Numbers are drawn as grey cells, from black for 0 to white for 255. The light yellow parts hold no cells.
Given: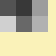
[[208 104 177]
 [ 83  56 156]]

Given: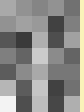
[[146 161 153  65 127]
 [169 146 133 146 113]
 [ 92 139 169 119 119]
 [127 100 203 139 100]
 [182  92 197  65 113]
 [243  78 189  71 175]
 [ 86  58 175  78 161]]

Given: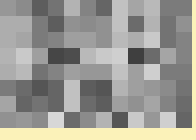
[[179 201 159  70  77 185 201 207  63 107 165 131]
 [173 185 115 131 159 151 151 193 159 207 123 123]
 [173 173 123  93 145 139 145 193 107 179 115 145]
 [173 165 123 131 159 159 145 185 173 201 115 131]
 [145 151 139 215 107 139 179  85 201 151 207 101]
 [151 139  93 115 179 131 101 193 165 185 123 123]
 [123 107  85 101 193  93  85 179 159 151 139 115]
 [165 101 115 101 193 107  93 159 145 165 131 107]]

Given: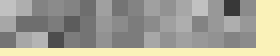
[[193 174 131 139 131 110 160 116 131 160 146 167 193 152  56 139]
 [116 167 180  77 124 116 146 124 124 167 146 160 152 146 131 139]
 [167 110 110 124  92 116 152 139 124 139 160 174 131 152 174 152]]

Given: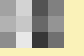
[[141 232  55 112]
 [162 211  83 128]
 [178 199 104 148]]

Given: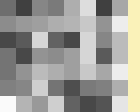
[[250 180 153 207  98  72  84 229]
 [140 153 159 174 180 200 147 237]
 [116 147 187 174 159 200 167 237]
 [128 134 207 116  78 122 128 174]
 [ 72  90 214  98  72 214 134 187]
 [116  72 147 140 159 214  90 187]
 [110  64 134 122 174 221  64 167]]

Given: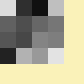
[[ 34 178 153 227]
 [ 97  78 103 118]
 [ 85  71 132 126]
 [220  47  16 191]]

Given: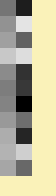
[[146 228]
 [200 221]
 [179 207]
 [153 110]
 [166 104]
 [160  97]
 [125  56]
 [139  50]
 [173  37]
 [117  29]
 [131   0]]

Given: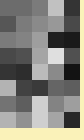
[[179 145 207 165  39]
 [123 131 158  32  26]
 [ 86 123 138 152  73]
 [108 108 123 193  52]
 [115  94 207 131 158]
 [ 73  80 165 223  80]
 [179  66  58 101  94]
 [ 52  45 187 138  19]]
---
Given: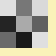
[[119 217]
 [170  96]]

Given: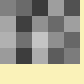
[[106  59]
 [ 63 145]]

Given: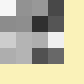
[[146 152]
 [142  48]]

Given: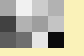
[[241 204]
 [178 158]]

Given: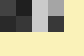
[[ 31 202]
 [ 55 202]]

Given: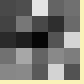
[[ 78 227]
 [119  72]]

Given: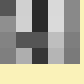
[[208  42]
 [209  42]]

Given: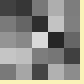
[[ 54 121]
 [101  46]]
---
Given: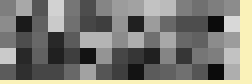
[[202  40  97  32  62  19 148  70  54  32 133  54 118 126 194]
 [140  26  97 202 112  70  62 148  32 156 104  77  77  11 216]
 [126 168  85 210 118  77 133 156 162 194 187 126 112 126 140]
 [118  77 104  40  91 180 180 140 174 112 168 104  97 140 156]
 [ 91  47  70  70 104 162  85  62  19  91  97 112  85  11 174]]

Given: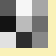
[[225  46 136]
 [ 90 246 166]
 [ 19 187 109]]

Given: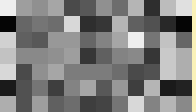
[[238 158 144 166  74  88 144 109 181  46 188 224]
 [216  74 144 166 124 124 124 109  74  81 201 174]
 [209  96  88 152 152 102 131 166 238 117 194 102]
 [194 137 137 144 158  54  96 131 137  54 201 174]
 [174  81 158  96 109  62  68 117 216 131 181 137]
 [ 26  81 117  62 131 166  88 152  62 181  26  34]
 [  5 102 117 109 216  46  54 181  96  81  40   5]]

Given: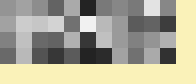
[[162 204 198 211 113 241 185 154  91  99  61]
 [148 162 141  99 170  35 121 135 121 227 135]
 [129 192 105  99 177  55 192 154 129 148 177]
 [105 185  83  55  91  35  43 162 113 170  49]]

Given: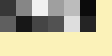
[[ 95  23  69  82 222  36]
 [ 55 134 241 159 188  11]]

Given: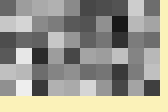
[[199 213 138 124  89  83 144  24 184 164]
 [192 184 109 132 144 109 117  57 124 192]
 [144 238  57 177 170 213 150  71 164  63]
 [103 157 170 177 138  71  77  83 205 109]
 [ 89 231  43 157  71 164 157 192 132 184]
 [ 77 103  97 199 150  97 117  49 124 109]]
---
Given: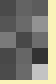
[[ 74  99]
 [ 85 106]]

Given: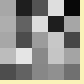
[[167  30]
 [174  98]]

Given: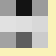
[[155  19]
 [225 222]]

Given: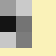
[[157 202]
 [ 20 116]]

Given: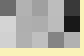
[[108 178]
 [212 175]]

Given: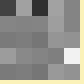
[[ 66 161]
 [133 131]]

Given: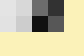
[[228 216]
 [226 205]]

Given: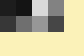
[[ 29  20]
 [ 55 111]]
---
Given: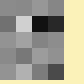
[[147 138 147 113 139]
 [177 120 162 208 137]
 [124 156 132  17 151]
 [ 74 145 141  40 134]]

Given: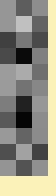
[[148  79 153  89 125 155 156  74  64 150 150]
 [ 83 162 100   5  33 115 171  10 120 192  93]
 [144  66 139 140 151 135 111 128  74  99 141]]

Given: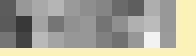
[[117  90  92]
 [ 67  56 152]
 [185 163 169]
 [164 117 181]
 [151 145 154]
 [150 151 142]
 [128 116 132]
 [113 143 105]
 [150 176  94]
 [242 186 174]
 [155 152 152]]

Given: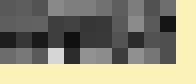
[[108  29  94  89]
 [120  55  97  93]
 [ 90  25  98  83]
 [214  62  62 137]
 [ 44  15  66 126]
 [146  56  54 126]
 [140  57  56 113]
 [ 60  83  90  94]
 [144  42 139 125]
 [118  82  90  81]
 [ 79  78  21 110]]

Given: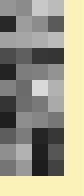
[[117 143  93  31  51 130  35  76 162  40 149]
 [153 178 124 142 109 107 125  95 166 157 139]
 [ 29  31  37 134 121 217 128  55 174 140 200]
 [ 66  86  55 119 170 178 147  53 187  90 187]]

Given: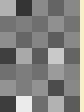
[[ 60 147 112  63 142 114 178]
 [235 125 125 168 102 126  51]
 [110 146 112  91 132 111 138]
 [178  76 155 201  93 144 100]
 [ 91 136 131 100 137 115 136]]

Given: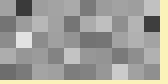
[[109 173 140 116 162]
 [122 150 226 156  58]
 [164 155 140 183 158]
 [160 131 160 162 163]
 [125 195 147 117 170]
 [130 151 115 172 122]
 [151 148 117 191 156]
 [203 122 162 143 162]
 [161 142 177 180 158]
 [143 177 163  62 193]]
